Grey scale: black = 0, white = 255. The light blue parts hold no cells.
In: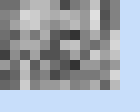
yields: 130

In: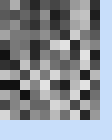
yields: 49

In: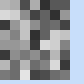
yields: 88

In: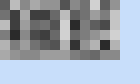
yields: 147

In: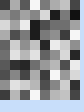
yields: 69

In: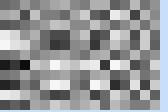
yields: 146

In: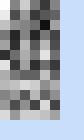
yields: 132
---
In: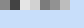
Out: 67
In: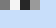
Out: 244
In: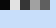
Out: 226
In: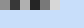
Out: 56
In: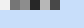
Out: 118
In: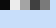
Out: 236
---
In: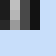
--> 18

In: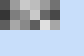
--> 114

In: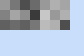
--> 165

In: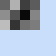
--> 92

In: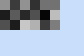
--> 114

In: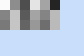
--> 36
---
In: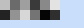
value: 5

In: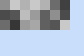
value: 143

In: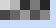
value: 83

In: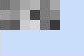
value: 125

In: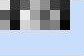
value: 171

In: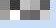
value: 103

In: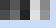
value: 224

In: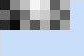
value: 149
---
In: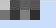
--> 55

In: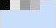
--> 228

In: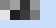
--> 32

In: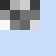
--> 127

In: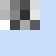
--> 69

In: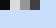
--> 219

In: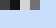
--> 19
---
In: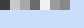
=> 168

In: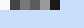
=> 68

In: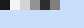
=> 244

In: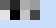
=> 155

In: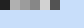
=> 176

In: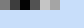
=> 61

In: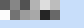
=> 115

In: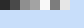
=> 143
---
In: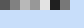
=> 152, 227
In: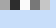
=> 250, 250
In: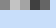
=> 164, 195
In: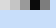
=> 154, 218
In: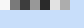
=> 152, 247
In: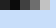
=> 64, 194
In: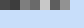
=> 106, 200
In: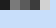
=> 91, 210
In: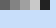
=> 160, 201
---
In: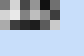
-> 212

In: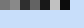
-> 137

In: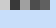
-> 57

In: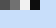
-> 113

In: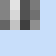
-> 227

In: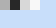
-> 40

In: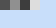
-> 144
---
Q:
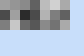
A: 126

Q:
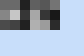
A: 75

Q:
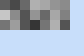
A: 117

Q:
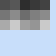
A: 170

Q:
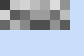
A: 103

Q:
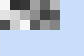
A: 78

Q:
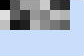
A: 192

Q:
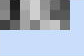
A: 64

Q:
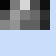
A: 134
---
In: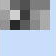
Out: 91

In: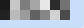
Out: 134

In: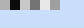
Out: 115

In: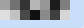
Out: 138

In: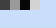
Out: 154

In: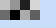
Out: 0

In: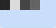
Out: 220
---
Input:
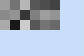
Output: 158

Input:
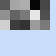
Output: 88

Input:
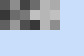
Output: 87

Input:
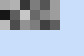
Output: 168

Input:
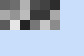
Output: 99

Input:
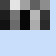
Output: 63

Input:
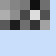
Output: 151

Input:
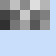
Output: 138

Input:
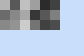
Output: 180
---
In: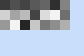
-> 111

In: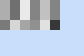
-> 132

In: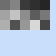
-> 120

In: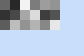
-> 83

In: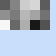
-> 114

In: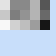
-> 105
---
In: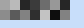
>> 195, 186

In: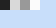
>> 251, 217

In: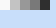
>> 249, 195

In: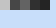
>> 195, 99

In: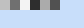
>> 243, 192

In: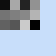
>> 203, 180

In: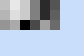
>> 232, 222

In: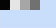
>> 229, 166

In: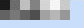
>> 245, 212
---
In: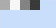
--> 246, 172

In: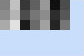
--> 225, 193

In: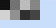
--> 210, 188

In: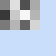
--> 246, 223

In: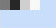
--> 248, 207

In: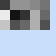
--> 235, 196
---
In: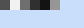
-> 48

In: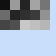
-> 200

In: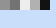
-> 237

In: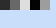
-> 222

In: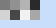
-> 71

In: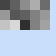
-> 47
